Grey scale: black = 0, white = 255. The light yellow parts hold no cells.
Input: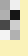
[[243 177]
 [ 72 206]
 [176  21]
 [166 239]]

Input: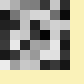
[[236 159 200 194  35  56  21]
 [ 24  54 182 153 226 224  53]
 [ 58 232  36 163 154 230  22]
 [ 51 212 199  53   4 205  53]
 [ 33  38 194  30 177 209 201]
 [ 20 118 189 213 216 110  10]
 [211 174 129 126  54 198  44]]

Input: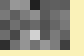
[[ 46 113 148 115 151 125  63]
 [109  72 149 209  85 122  98]
 [ 76 111  90 105  81 102 120]
 [121  95 124 143  90 111 126]
 [106 151 147  32  92  95  92]]

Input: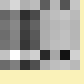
[[107 127  48  79 174 190 195 185]
 [194 254 188 208  40 167  18 209]
 [115 129  54  85 174 189 192 183]
 [109 132  61  89 173 185 192 182]
 [117 136  69  99 171 183 188 181]
 [102 126  46  74 175 190 197 186]
 [190 215 176 188  93 183  84 197]]

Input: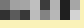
[[ 49  91  56 188 131 183  31 211]
 [118 161 165 191  60 179  32 166]]

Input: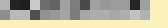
[[142 185 184  79 146 153 165 124 166 173 174 167 175 193 177]
 [180  35  31 201 109 100 161 125  73 161 152 155 155  37 159]]

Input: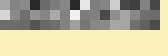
[[109 108 105  84 104 110 129 159 118 135 138 166 164 112  97  75]
 [214 139 110 147 133 169 130 240 125 128  74 143 165 136 111 108]
 [166 131 138  40 108 124 135  41 230 125 133 205  70  63 130  70]]
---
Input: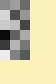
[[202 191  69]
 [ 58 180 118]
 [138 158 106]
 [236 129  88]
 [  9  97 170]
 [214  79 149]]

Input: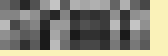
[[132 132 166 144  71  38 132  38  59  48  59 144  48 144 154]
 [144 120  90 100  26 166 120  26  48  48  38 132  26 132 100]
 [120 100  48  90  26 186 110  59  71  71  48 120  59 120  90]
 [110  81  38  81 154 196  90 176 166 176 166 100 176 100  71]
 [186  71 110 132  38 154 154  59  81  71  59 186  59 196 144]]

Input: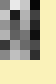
[[127 233 200   6]
 [136 191 167  46]
 [ 55 158 106  76]
 [179  97 117  15]
 [148  86 167  36]
 [200  26 179  65]]

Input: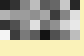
[[179 156 156 144 167  60 133 223]
 [ 51  80 144 223 112 144 212 232]
 [244  60 122  91  19  80 122 189]
 [ 29  51 133 189  91 103 200  39]]

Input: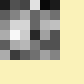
[[172 248 204  39 161  81]
 [141 213 213 102 183 192]
 [ 93 172 183 122  81  81]
 [ 93 131 172 102 141 112]
 [ 27  81  69 225   8  27]
 [172  59  93 112 161 131]]

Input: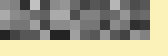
[[170 139 129 107  98 170 170  77 129 129  98 107 149  98 107]
 [139 129  47 193  67 139 149 107  67  87  77 182 107  77  87]
 [139 118 118 160  67 139 139 149 118 118  57 139 118  47  57]
 [ 35  67  87  87 160  35  35 160  98  87 149  87  67 149 129]]

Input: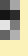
[[100 176]
 [ 79 166]
 [227 123]
 [ 20  43]]
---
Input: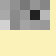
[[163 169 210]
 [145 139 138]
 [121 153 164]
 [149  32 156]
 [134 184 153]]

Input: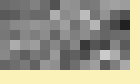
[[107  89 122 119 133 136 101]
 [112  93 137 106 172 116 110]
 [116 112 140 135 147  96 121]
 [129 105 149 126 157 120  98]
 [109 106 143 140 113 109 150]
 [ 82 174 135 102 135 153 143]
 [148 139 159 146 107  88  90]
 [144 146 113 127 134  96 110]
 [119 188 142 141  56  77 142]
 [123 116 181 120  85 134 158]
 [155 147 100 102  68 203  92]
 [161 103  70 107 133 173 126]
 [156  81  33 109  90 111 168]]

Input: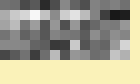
[[114 172 163 116 137  71]
 [110 201 187 138 136  90]
 [ 74 214 118  98 134 114]
 [ 89 247 157 115 100  61]
 [ 42 194  85  87  94 110]
 [ 77 139 150 131  57 186]
 [136 205  80 120  61  83]
 [ 99 226 151 117 201 150]
 [ 79 187  81  92  84 140]
 [130 131 104 141 110 109]
 [119  62 125 115 101 115]
 [128  24 122 142 153 195]
 [112  30 151 133 212 177]]

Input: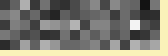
[[ 59 117  59 120  43]
 [ 97 136 127 100  77]
 [175  75 112  68 161]
 [ 56 104  62  81  96]
 [114  54 157  48 175]
 [ 56  36 147  53 150]
 [ 48  95 129 114 103]
 [ 74  75 179  61 104]
 [105  94  67 122 113]
 [136 102 132  93 132]
 [ 71 112 132 122  83]
 [137  60  94  79 165]
 [107 108 105 103  66]
 [100  74 243  44 177]
 [ 19  42  82  54 138]
 [118  46  63 101 166]]

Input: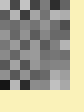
[[194  89 117 150 119 138  87 144  21]
 [ 72 180 108 103 155 102 163  88 183]
 [195  60 132 146  91 151  83 146  43]
 [ 67 165 116  92 154 154 151  94 140]
 [124 115 148 134  90 113 127 105 136]
 [ 45 181 111 105 128 118 132 172 192]
 [100 173  78 105 180 111 133 158 168]]

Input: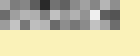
[[170 108 156]
 [125 159 195]
 [134 180 119]
 [ 93 175 190]
 [ 41 126 181]
 [114 192 106]
 [ 97 155 141]
 [138 177 119]
 [161 147 139]
 [134 239 193]
 [181  94 164]
 [142  84 109]]

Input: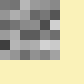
[[121 149 100 155  62 165]
 [116 174 117 175 181 149]
 [183 160 138  92 168 110]
 [154 104 141  92 174 145]
 [148 119  77 132 210 131]
 [137  85 208 110 202 162]]
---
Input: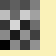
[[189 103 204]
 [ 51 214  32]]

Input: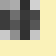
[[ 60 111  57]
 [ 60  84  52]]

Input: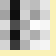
[[162  14 210]
 [219  76 168]]

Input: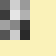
[[ 58 229 177]
 [161 135  53]]

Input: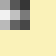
[[241 193 122]
 [186  98  71]]

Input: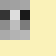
[[ 52 221  25]
 [141 189 124]]

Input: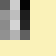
[[149 190  29]
 [139 212  36]]

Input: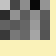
[[ 42 146  92]
 [ 98  89 102]]
